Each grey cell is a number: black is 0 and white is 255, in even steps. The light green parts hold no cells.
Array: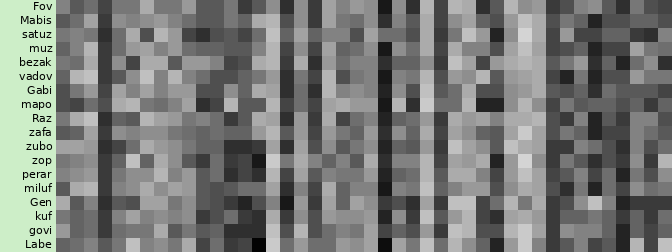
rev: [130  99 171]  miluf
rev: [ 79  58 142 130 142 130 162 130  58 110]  kuf
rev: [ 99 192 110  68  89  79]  satuz
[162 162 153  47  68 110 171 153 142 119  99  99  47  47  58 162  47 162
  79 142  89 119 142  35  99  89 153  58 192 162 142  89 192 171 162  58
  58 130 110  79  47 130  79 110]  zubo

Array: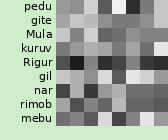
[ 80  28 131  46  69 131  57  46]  Rigur
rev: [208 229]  gil
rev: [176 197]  gil
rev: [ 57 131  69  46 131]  Rigur
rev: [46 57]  Rigur

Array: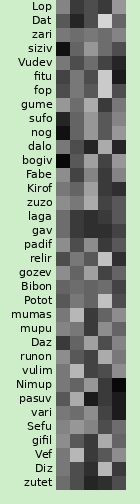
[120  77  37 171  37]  dalo
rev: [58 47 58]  laga
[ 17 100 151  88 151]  nog
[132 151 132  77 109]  Sefu
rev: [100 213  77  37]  Dat
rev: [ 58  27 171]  pasuv
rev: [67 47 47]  gav

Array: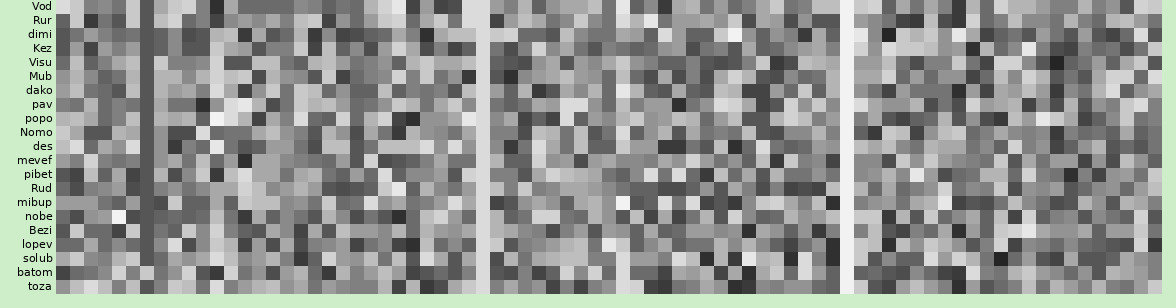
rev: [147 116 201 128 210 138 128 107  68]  Mub
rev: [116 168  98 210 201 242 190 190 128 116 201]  Vod

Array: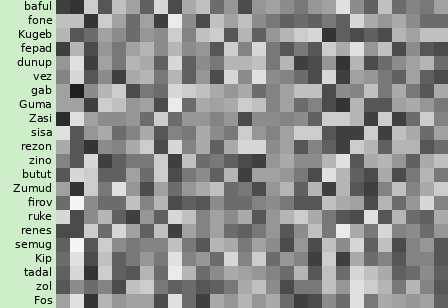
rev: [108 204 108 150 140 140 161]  Zasi
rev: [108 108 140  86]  firov
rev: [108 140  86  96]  firov

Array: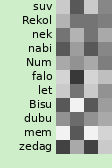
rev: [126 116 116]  Rekol
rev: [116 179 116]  nek
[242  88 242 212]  mem

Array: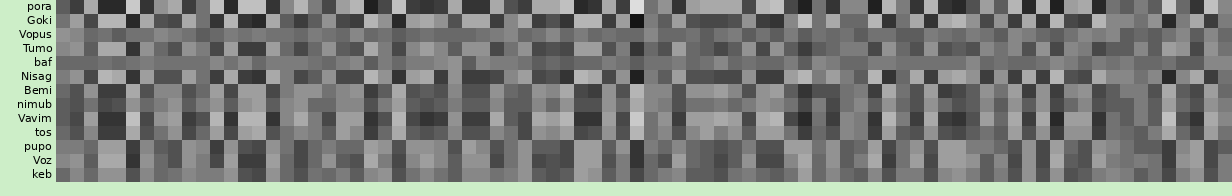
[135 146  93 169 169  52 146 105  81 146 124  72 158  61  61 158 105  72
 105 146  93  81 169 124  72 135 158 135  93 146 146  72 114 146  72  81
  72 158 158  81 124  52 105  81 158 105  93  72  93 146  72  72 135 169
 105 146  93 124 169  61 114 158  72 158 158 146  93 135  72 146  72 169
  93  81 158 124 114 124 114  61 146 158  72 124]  Voz
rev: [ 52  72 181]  Vavim
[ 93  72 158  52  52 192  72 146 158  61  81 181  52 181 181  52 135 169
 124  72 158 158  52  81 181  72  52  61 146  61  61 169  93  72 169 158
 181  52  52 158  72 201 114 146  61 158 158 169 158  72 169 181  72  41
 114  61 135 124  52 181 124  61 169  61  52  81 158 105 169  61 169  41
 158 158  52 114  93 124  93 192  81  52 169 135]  Vavim
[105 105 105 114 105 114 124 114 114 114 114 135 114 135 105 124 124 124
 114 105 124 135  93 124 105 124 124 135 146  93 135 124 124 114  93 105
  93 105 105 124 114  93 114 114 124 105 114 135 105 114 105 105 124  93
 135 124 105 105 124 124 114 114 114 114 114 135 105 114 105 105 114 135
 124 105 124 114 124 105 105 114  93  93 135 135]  baf

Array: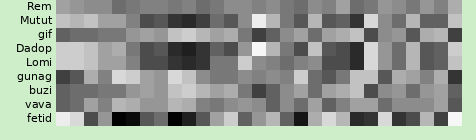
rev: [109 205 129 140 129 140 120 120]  gunag
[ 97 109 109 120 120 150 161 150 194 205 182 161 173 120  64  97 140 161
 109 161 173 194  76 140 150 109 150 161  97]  buzi
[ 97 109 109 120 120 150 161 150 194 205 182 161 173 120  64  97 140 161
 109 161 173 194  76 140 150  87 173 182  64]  gif

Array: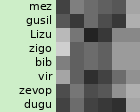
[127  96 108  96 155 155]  bib
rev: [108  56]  gusil

